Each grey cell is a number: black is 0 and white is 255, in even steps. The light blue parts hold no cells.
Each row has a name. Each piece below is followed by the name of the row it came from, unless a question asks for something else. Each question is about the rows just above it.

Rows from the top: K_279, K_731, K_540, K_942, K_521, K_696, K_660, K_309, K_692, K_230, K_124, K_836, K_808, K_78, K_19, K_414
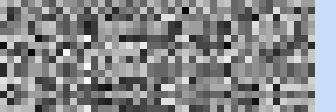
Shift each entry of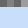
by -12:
[ 90 116  90 145]
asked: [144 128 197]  K_696
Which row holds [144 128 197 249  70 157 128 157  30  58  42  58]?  K_696
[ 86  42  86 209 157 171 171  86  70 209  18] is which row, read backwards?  K_660
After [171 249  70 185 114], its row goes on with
[185  42  58  58  70 157 114  70 102 171 224  42 128 144 157 144 224  86
 171 185 144 171 102 209 102 157 128 102 209]

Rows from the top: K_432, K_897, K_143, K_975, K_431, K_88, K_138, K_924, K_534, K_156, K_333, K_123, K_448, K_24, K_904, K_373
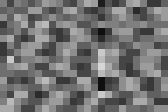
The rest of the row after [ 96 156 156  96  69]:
[ 96 156 170 111  69  56  84 111 170 170 111  43  69 127 170 156]
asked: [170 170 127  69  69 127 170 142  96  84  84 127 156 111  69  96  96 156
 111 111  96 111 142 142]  K_373
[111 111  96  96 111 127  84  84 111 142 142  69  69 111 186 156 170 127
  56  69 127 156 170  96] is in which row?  K_333
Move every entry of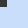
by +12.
[68]
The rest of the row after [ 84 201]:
[ 84 127 127 142 127  96 111 142  96  96  96 111 186 142 142  69  69 111
 142 142 127  69]

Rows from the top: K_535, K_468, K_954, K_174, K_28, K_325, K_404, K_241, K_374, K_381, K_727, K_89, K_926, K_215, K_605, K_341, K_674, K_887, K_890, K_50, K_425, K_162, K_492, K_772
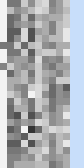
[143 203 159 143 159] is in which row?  K_492
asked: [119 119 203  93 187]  K_241
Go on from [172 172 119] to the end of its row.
[203 159 119 159 187]
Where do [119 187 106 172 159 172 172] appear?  K_954
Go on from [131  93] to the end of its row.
[203 203 172 143 187 172]

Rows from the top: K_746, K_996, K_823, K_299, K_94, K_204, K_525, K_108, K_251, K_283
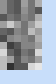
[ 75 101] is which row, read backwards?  K_108
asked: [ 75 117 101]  K_108
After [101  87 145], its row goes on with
[117  87]

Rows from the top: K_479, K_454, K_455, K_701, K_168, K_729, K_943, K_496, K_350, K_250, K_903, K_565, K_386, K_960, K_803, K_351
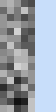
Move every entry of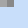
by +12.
[177 148]
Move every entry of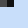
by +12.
[87 29]
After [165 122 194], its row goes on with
[122]
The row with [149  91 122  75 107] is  K_455

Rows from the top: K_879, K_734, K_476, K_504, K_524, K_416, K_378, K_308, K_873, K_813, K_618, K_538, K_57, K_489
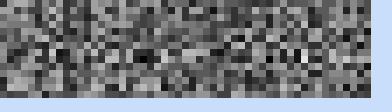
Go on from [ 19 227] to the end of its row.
[ 50  34  90 185 148 198 136 172 160]
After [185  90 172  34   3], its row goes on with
[ 34  50 198 148 104 160 160  50 104  90  65 104  50  34  50 136 148   3
 120  34  90  19 227  50  34  90 185 148 198 136 172 160]
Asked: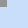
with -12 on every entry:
[136]
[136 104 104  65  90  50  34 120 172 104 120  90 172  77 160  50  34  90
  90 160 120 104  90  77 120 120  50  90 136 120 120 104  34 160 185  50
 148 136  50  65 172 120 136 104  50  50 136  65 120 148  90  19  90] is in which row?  K_378
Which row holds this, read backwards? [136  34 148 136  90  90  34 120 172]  K_734

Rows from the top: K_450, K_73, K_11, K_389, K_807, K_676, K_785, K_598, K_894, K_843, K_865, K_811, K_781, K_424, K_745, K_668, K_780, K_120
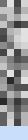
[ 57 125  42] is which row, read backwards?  K_745
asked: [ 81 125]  K_668
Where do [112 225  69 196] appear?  K_865
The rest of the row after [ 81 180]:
[196 225]

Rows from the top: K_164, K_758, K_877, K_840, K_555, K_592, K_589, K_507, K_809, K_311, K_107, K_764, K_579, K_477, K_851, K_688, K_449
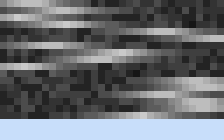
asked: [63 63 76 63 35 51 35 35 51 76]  K_688
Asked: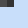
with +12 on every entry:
[88 63]
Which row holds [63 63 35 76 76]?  K_477
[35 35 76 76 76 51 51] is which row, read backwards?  K_589
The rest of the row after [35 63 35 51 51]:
[63 35 22 51 63 63 35 35 63 63 35 63 63 35 35]
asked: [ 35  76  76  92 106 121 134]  K_477
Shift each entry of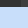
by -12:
[39 39 39 51]

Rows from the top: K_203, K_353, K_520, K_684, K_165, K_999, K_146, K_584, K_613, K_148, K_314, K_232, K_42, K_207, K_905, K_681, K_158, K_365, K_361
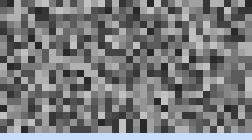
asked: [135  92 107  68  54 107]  K_520
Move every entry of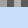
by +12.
[173 104 189 104]
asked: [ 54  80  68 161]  K_905
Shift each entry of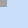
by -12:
[149]
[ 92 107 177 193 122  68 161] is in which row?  K_203
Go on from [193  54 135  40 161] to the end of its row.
[107  54  92 177 177 122  92 161  68 193  92 161 122 135]
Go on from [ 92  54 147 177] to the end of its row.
[ 80  68 107  54 135  54  80 147  54  92 161 107 193 107  68  68 135 161
 122]

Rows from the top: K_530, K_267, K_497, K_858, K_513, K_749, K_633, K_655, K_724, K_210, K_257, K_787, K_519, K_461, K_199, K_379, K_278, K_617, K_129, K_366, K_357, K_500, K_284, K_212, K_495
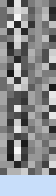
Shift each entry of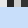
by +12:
[243  50 217  64]
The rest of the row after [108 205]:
[ 52 205 124 108 138 164]
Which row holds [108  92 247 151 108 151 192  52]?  K_497
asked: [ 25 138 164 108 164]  K_357

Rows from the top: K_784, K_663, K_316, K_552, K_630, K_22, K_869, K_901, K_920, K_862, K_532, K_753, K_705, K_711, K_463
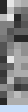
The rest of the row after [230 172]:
[172]
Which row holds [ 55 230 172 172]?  K_920
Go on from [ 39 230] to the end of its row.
[188 172]
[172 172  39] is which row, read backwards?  K_463
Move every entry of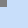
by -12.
[116]

